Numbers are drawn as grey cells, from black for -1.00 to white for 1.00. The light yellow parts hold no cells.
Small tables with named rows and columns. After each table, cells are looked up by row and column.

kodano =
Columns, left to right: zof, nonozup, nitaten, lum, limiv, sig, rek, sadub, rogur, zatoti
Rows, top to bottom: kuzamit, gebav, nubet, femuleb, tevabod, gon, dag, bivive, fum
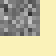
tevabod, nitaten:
0.07
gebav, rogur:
-0.29
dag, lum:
-0.11
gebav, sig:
0.03
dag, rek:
-0.13
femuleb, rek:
0.35

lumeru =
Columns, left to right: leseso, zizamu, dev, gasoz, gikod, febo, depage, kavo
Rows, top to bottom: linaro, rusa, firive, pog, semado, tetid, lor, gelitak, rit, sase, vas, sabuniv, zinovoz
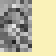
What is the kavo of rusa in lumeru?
0.44
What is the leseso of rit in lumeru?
-0.19
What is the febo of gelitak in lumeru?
-0.26
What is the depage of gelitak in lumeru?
-0.57
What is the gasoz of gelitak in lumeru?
0.11
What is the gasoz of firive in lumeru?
-0.21
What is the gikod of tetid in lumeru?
0.15
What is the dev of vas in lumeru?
-0.24
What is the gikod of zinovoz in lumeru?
-0.55
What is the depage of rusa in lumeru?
0.17
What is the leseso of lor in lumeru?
-0.50
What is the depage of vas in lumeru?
-0.23
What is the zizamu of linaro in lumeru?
0.21
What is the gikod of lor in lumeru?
-0.18
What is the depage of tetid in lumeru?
-0.17
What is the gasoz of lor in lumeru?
0.81

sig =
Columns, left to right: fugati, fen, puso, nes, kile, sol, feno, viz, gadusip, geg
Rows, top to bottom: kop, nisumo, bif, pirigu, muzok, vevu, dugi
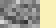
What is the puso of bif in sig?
0.15
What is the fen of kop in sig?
-0.06
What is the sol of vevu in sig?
-0.45
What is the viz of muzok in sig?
-0.28
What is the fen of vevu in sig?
0.42
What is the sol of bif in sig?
0.08
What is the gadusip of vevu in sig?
-0.13
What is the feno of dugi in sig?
0.03
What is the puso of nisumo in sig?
0.14
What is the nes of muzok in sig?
-0.35
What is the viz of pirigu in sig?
0.12
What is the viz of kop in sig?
0.20
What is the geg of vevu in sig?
-0.02
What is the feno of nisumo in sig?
-0.36

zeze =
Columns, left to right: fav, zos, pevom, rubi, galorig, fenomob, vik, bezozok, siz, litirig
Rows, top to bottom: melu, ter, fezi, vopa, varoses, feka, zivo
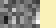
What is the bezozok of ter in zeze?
-0.40
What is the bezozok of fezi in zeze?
-0.18
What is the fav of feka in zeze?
-0.25
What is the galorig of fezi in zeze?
-0.01
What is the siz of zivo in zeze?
-0.43
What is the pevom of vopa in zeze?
0.05
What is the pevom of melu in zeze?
-0.29
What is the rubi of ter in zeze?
-0.21
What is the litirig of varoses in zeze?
0.67
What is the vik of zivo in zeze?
-0.11
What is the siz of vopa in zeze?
-0.33
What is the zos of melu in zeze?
0.36
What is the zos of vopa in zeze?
-0.23
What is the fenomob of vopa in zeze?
-0.32
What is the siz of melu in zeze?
-0.40

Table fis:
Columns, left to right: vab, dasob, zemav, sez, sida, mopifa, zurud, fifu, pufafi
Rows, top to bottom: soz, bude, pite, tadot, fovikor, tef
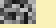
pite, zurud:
0.49
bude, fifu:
-0.21
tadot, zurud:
-0.83
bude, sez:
0.52
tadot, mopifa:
-0.11
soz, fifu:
0.37
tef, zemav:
0.17
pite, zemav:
0.20
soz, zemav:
-0.42
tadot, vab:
-0.34
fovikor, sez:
-0.78
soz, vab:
0.47
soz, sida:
-0.71
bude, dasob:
-0.57
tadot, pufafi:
0.05
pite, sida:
-0.08
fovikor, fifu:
-0.19

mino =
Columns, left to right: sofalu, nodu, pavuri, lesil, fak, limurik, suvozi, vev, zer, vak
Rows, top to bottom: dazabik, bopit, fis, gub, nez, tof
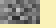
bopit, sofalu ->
0.02
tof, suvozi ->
-0.53
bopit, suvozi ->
-0.08
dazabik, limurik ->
-0.21
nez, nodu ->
-0.23
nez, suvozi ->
0.08
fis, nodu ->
0.34
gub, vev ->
-0.02
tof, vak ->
-0.49
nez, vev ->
-0.41
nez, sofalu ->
-0.16

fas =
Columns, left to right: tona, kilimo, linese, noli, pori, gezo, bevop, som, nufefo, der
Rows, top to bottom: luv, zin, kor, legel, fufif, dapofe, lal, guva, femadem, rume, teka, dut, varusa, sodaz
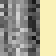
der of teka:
-0.75
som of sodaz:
-0.32
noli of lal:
0.06
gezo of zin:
0.20
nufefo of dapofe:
-0.69
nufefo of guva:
-0.71
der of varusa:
0.06
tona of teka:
0.08
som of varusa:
-0.48
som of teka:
-0.25
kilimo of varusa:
-0.28
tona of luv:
-0.24
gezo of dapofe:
0.04
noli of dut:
0.21
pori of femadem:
0.51
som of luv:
-0.47
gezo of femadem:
0.19
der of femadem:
-0.50
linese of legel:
0.31
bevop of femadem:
0.00

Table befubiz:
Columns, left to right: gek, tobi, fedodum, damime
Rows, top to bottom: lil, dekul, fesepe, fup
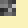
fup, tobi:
-0.19
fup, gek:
-0.53
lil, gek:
-0.18
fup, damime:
-0.32
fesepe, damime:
-0.48
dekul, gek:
0.00
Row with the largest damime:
dekul

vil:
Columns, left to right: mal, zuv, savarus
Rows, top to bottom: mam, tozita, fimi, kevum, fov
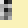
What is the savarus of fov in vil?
0.36
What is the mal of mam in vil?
0.78
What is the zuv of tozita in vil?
0.24
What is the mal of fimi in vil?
0.43
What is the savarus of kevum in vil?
0.06
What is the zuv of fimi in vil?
-0.76
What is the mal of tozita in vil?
0.34

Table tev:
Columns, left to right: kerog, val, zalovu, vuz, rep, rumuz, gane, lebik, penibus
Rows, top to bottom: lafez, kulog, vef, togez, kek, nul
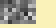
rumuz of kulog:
-0.22
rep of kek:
-0.43
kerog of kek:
-0.22
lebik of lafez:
-0.01
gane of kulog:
-0.28
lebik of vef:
-0.13
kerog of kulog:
-0.22
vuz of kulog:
-0.29

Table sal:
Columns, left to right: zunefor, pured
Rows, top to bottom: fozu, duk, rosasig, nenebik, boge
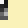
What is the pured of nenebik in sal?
0.40
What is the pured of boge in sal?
-0.32
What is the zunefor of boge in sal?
-0.33
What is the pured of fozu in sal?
-0.81
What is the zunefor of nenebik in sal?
-0.17
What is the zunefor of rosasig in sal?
-0.59
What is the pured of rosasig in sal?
-0.03
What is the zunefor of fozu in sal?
0.92
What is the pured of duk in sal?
-0.77
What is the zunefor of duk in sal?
-0.70
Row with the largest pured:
nenebik

